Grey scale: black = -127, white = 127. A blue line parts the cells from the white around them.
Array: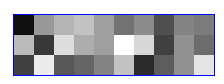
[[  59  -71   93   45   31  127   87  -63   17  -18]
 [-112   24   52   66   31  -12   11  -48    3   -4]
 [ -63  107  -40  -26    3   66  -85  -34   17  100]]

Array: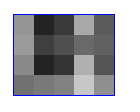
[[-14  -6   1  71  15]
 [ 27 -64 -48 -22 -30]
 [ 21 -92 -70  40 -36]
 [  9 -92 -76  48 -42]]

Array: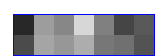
[[-52  37  23  45  -8 -15 -44]
 [-87  29   7  87   0 -58 -38]]

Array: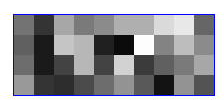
[[ -31 -101   69   55  -95 -116  125    3   61   11]
 [ -12  -75   39   -5   11   47   47   90  104  -25]
 [ -18 -101  -60   55  -60   82  -68  -31   -5   39]
 [  25  -75  -82  -52  -18   19  -38 -108   19  -44]]

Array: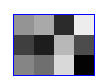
[[   5  -16   89 -124]
 [ -64  -98   56  -51]
 [  20   41  -84  109]]

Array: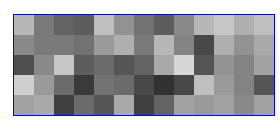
[[-48  10  71 -34 -20 -42 -28  41  87 -42  18   3  34]
 [ 10  -5  -5 -13  26  47  -5  55   3 -55  47  18  41]
 [ 79  26 -20 -69 -13 -20 -55 -77 -55  63  26   3 -42]
 [ 55  -5 -28 -34  63  18 -13 -34  10  55  71  47  63]
 [ 34  41 -63 -20 -42  41 -63 -28  34  26  34  10  34]]

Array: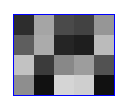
[[  14 -110   85   79 -110]
 [  66  -68    8   29  -45]
 [ -82   37  -53  -61   22]
 [ -33   43  -90  -97   59]]

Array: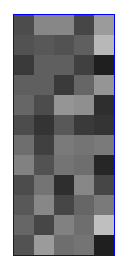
[[-25 -51  21  15 -81]
 [-51   7   7 -57  27]
 [-25 -57   1 -17  63]
 [-17 -63  -5 -11  -5]
 [  1 -45 -11 -17 -89]
 [-45  27 -17 -11 -96]
 [-69 -32 -32 -63 -96]
 [-51 -75 -39 -69 -75]
 [-45 -39 -45 -32  56]
 [-39   7 -57 -25  -5]
 [-32 -32 -69 -25  21]
 [-51 -11 -81   7 -57]]
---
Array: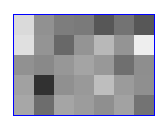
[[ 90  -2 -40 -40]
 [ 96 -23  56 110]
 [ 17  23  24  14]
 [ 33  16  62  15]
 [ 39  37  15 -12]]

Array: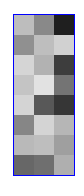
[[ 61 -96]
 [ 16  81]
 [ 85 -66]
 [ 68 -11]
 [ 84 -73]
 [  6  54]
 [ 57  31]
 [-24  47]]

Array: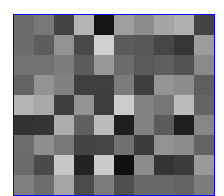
[[ -20  -60 -106   13   48]
 [ -20   18   80  -40  -73]
 [ -13   -3   23  -37  -45]
 [ -28    1  -64  -65   12]
 [  51  -65  -66    2   60]
 [ -77   45   60    2  -96]
 [ -19   -7  -59  -68   12]
 [ -20   72   74   12  -67]
 [   0   37   -3  -23  -28]]

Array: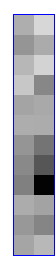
[[46]
 [21]
 [55]
 [71]
 [36]
 [45]
 [21]
 [ 9]
 [ 0]
 [44]
 [24]
 [37]]

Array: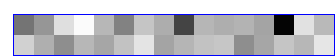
[[-11  95  55  69 -59  46  36  97]
 [ 81  14  38 100  53  70  38  55]]

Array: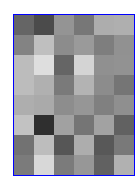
[[-26  20  45]
 [  3  12  -1]
 [ 60 -26  16]
 [ 60  -5  12]
 [ 46  13   0]
 [ 66  33  34]
 [-13 -41 -39]
 [ -4  -4 -30]]

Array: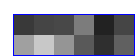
[[-70 -55 -93]
 [ 32  21 -80]]
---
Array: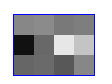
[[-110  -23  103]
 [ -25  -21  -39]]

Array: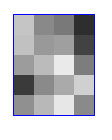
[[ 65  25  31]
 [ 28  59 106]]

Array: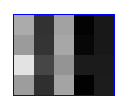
[[ 27 -75  39]
 [ 99 -57  20]]

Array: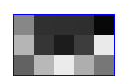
[[ 53 -74 -99]
 [-29  56 107]]

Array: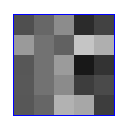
[[ 26 -13 -30]
 [-40 -13  27]]

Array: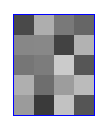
[[  7   8 -61]
 [ -9  -3  75]]

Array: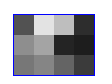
[[ 14  36 -91]
 [ -8   5 -27]]

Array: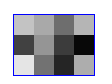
[[-62  21 -67]
 [101 -13 -90]]

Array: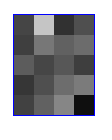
[[-64  -8 -30]
 [-35 -57 -40]]
